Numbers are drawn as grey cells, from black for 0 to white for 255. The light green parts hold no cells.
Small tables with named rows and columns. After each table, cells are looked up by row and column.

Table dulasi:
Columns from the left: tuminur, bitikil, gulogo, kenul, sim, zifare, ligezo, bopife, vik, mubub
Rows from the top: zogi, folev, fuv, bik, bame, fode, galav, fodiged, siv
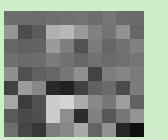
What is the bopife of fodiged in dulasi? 87
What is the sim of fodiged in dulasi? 142
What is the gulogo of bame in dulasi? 97
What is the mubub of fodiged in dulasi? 148
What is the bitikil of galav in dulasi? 60
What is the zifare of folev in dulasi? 153
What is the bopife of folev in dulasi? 115
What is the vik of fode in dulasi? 75
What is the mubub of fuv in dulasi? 129
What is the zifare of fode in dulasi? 65
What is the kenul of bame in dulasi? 102
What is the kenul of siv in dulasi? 125

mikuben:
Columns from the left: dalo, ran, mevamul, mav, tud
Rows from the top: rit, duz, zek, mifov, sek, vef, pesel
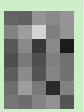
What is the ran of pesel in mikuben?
109
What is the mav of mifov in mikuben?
128
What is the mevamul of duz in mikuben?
212
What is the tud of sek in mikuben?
114
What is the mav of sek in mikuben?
132
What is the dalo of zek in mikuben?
88
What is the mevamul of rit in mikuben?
148
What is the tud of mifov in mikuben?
113
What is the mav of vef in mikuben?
42
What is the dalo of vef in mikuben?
110
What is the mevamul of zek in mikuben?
56
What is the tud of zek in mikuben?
27
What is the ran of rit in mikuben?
96
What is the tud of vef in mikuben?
130
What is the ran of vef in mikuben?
157
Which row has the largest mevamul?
duz

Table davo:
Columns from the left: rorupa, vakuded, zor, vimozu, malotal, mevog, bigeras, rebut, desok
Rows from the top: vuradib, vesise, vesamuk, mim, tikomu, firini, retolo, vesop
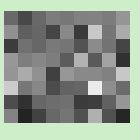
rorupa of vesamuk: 60
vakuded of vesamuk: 113
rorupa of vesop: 131
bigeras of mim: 90
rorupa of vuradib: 105
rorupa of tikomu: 149
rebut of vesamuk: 115
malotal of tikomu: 151
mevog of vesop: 81
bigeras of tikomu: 137
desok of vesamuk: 69

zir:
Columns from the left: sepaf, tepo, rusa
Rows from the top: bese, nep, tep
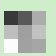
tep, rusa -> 166
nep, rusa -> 194
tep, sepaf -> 252
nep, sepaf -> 190
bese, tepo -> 88
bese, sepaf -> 57
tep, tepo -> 161
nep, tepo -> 159
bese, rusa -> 172

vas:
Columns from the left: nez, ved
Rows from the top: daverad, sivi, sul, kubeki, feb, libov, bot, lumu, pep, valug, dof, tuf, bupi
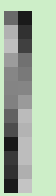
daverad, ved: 26
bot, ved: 154
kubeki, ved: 113
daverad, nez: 105
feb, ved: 121
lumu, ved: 187
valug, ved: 189
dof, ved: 189
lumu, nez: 98
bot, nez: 129
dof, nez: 57
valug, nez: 24
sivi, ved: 49
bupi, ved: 196
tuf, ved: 175
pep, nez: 77
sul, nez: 191

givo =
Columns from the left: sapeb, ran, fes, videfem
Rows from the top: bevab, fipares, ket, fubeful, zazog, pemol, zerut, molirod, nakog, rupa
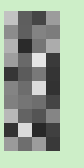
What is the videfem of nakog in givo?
64
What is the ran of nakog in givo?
218
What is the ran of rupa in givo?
110
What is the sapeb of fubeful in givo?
158
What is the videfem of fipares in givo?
124
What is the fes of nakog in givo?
40
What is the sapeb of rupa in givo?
154
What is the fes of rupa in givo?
156
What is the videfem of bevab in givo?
156
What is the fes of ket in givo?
117

